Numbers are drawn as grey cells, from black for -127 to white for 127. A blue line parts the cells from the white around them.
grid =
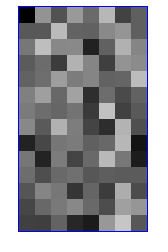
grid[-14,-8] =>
-126
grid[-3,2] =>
-8
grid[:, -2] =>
[-61, 21, 49, 19, -26, -53, -62, 51, 55, -8, -36, 45, 32, 70]
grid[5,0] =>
0
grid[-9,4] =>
-81
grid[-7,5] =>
-82
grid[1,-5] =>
-28
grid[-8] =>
[-4, -18, -25, -12, -69, 66, -62, -38]
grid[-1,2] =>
-28
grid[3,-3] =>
-64
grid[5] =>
[0, 31, -23, 34, -81, -18, -53, -29]
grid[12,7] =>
22
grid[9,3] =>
-59
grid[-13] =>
[-39, -39, 58, -28, -30, 9, 21, -32]
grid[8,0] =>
-93
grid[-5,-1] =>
-99
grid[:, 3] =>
[25, -28, 9, 50, -3, 34, -12, -2, -4, -59, -15, -74, 8, -88]
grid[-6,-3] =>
-23
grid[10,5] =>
-33
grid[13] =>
[-63, -64, -28, -88, -100, 24, 70, -40]
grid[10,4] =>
-40
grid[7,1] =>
-37
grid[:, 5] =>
[55, 9, -30, -64, -29, -18, 66, -82, -23, 57, -33, -67, -50, 24]
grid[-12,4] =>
-94
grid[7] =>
[8, -37, 49, -2, -59, -82, 51, -48]
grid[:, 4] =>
[-21, -30, -94, 5, 5, -81, -69, -59, -31, -22, -40, -26, -22, -100]

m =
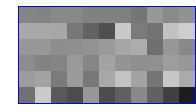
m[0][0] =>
5
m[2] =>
[23, 24, 13, 15, 19, 26, 38, 44, -16, 23, 8]
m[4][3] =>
26
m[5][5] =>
-51
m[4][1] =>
34
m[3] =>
[12, 3, 5, 25, 6, 35, 20, 15, 16, 29, 24]
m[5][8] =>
-30
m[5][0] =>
-14
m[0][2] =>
9
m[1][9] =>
66
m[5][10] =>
-98
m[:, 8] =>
[24, -12, -16, 16, -10, -30]
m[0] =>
[5, 3, 9, 8, 1, 1, 0, -10, 24, 10, 18]
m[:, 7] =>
[-10, -4, 44, 15, 35, 9]

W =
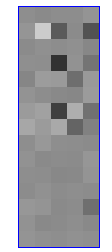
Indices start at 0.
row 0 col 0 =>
14
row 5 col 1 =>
13
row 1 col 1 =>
76
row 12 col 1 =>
20
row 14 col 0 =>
20
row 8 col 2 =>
14
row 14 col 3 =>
17
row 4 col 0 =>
6
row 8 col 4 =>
11
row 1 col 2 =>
-37
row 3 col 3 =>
18
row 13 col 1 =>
9
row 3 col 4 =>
-11
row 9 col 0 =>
18
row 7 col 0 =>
39
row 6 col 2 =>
-64
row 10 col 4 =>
20
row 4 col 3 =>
-17
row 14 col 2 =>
14
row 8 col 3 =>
13
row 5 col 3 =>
7
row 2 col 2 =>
13

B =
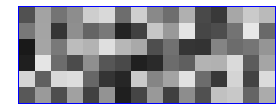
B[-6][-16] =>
-46
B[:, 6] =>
[-18, -92, 55, -54, -89, -96]
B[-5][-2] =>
103
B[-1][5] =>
19
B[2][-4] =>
4
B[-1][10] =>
13
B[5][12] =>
65
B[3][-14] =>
-19
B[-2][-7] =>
35
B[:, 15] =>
[58, -22, 21, 37, 91, 43]
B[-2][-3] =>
84
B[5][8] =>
25
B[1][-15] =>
36
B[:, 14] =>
[74, 103, -10, -35, -60, -26]
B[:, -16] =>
[-46, -7, -102, -96, 85, -39]
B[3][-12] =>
15
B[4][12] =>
-72
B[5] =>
[-39, 26, -49, 33, -62, 19, -96, -58, 25, -63, 13, -47, 65, 72, -26, 43]
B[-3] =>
[-96, 101, -19, -52, 15, -41, -54, -95, -85, -19, -32, 51, 49, 90, -35, 37]
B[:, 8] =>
[9, 70, -49, -85, 5, 25]
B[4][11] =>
-19
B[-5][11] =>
-57
